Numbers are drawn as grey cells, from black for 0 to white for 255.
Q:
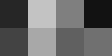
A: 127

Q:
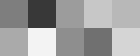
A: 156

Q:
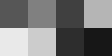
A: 64

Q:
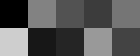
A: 82

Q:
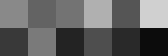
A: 115

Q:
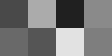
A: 32
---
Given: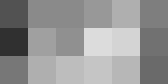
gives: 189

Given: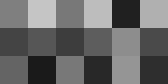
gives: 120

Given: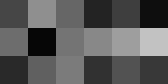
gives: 123

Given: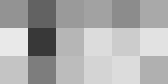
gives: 188

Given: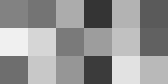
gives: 150

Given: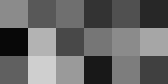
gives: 154
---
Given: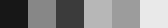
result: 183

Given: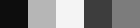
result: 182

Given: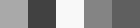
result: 169

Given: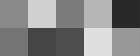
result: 208

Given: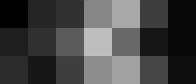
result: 168

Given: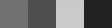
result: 113

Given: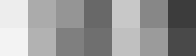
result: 237

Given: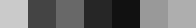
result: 174

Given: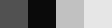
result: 193

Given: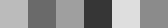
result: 187
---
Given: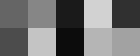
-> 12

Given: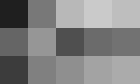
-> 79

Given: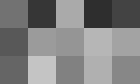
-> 149

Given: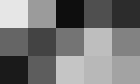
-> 116

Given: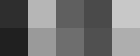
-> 110

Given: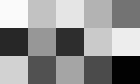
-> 45

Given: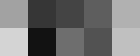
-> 110
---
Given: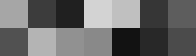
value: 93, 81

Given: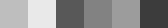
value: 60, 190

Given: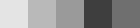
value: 111, 228

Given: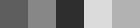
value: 178, 94

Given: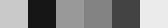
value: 235, 201

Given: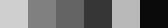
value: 10, 207

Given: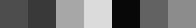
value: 140, 77
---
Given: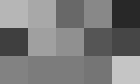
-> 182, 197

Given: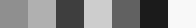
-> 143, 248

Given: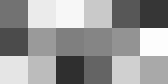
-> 114, 169

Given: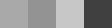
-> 169, 64

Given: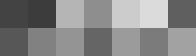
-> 67, 162

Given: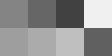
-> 132, 96

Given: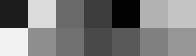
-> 28, 150
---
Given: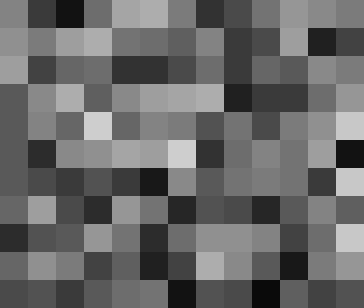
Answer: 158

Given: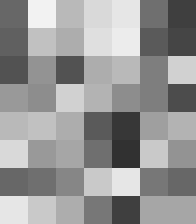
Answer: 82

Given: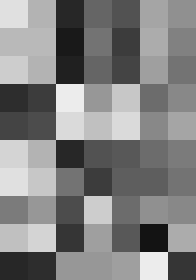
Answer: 205

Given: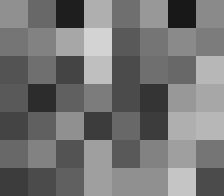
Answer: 83

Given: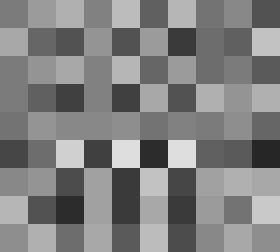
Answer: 123
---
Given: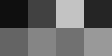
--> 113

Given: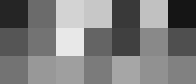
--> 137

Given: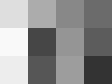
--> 149

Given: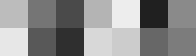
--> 103

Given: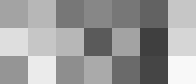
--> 63

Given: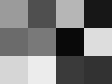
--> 9

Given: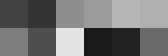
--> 34
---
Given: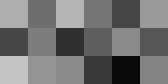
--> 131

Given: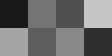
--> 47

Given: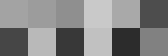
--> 129

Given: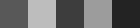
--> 35

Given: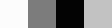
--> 194

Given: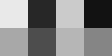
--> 133
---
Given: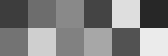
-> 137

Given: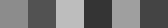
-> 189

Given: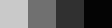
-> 48

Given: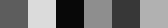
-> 8

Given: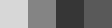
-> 54

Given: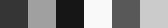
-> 22

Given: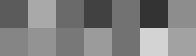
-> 106

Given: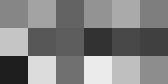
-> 99

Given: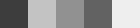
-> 145

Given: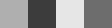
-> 230
